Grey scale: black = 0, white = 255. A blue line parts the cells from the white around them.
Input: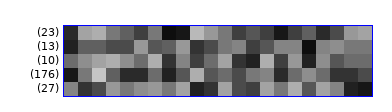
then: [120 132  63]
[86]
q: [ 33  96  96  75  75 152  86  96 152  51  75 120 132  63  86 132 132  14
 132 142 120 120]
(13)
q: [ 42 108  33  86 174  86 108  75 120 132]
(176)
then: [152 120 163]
[33]
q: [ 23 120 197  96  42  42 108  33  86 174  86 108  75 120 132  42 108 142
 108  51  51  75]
(176)

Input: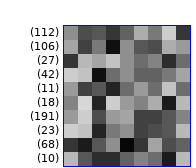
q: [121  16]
(106)
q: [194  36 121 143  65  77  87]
(23)
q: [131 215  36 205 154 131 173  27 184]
(18)
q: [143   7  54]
(68)
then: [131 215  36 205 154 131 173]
[27]

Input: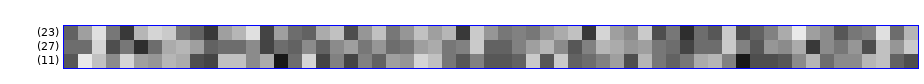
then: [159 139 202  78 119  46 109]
[87]
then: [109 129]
[159]
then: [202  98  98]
[129]
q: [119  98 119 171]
(11)
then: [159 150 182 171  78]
[68]
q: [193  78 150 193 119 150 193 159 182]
(23)

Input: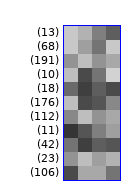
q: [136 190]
(112)
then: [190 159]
[178]
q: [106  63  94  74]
(18)
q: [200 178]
(13)

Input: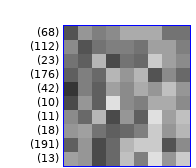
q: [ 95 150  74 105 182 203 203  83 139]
(191)
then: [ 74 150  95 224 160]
[192]
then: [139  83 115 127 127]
[115]

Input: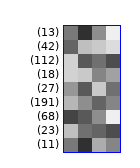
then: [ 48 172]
[133]
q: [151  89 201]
(27)
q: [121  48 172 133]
(11)
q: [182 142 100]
(191)
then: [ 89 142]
[239]
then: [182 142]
[100]

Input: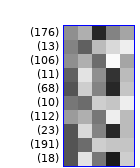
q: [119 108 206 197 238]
(10)
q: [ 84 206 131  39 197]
(68)
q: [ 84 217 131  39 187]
(23)
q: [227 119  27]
(18)
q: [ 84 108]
(191)

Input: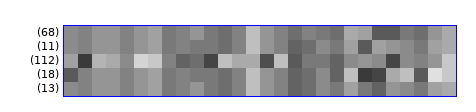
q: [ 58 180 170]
(112)
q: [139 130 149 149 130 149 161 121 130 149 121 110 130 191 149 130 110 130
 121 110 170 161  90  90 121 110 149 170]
(68)

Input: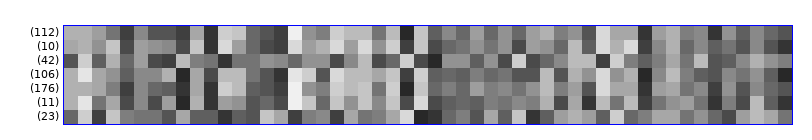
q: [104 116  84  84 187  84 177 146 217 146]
(106)
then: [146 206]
[63]

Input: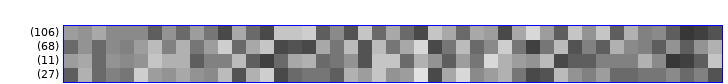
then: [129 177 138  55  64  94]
[197]
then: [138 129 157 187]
[129]

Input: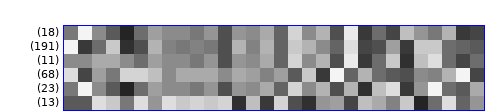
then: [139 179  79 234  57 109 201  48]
[191]
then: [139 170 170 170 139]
[170]
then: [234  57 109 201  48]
[191]
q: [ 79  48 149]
(13)

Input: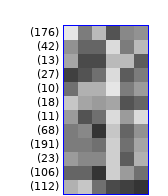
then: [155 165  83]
[101]
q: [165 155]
(18)
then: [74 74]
[186]
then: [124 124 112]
[207]
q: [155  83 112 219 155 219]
(11)

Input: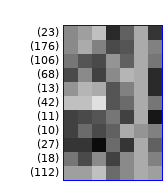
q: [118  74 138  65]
(18)
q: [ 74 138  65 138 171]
(18)
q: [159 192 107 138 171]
(112)
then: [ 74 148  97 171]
[118]
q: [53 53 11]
(27)
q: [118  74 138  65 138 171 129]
(18)
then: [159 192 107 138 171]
[159]

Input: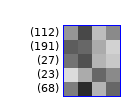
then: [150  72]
[189]
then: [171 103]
[138]
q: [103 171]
(191)

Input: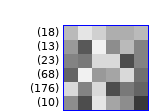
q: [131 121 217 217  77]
(23)
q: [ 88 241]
(13)

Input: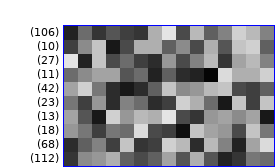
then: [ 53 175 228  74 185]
[96]
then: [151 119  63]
[119]
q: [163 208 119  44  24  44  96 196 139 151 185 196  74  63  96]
(42)
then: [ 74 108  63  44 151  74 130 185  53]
[163]
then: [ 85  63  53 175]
[228]

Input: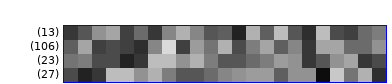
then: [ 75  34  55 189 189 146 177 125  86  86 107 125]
[156]
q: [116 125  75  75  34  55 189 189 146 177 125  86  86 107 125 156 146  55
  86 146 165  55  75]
(23)
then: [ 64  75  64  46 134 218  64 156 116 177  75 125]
[165]
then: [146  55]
[86]
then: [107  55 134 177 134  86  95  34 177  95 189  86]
[46]

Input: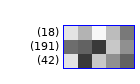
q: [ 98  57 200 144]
(191)
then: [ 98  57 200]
[144]

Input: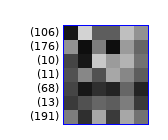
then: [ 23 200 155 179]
[114]
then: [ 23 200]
[155]

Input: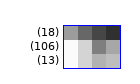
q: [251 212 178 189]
(13)
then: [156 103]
[70]
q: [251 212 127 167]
(106)

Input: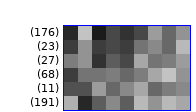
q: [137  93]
(191)
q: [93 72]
(27)
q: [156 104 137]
(11)
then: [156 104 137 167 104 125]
[137]
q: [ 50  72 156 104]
(176)

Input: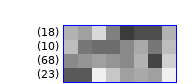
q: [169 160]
(23)
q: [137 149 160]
(68)

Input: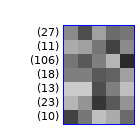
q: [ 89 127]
(106)
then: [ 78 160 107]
[118]
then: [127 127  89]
[98]
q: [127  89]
(18)

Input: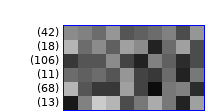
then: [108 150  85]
[96]
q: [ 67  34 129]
(106)

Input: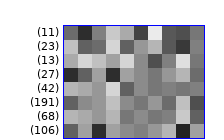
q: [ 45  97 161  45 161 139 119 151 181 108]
(27)
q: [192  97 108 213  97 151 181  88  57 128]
(23)
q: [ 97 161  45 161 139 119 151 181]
(27)

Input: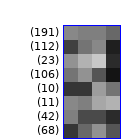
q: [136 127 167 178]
(11)
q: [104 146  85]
(68)
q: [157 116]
(10)

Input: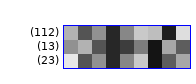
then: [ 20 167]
[93]
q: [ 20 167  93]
(13)
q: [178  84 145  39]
(112)
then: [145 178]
[84]
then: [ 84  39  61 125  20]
[167]
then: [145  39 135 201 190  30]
[222]

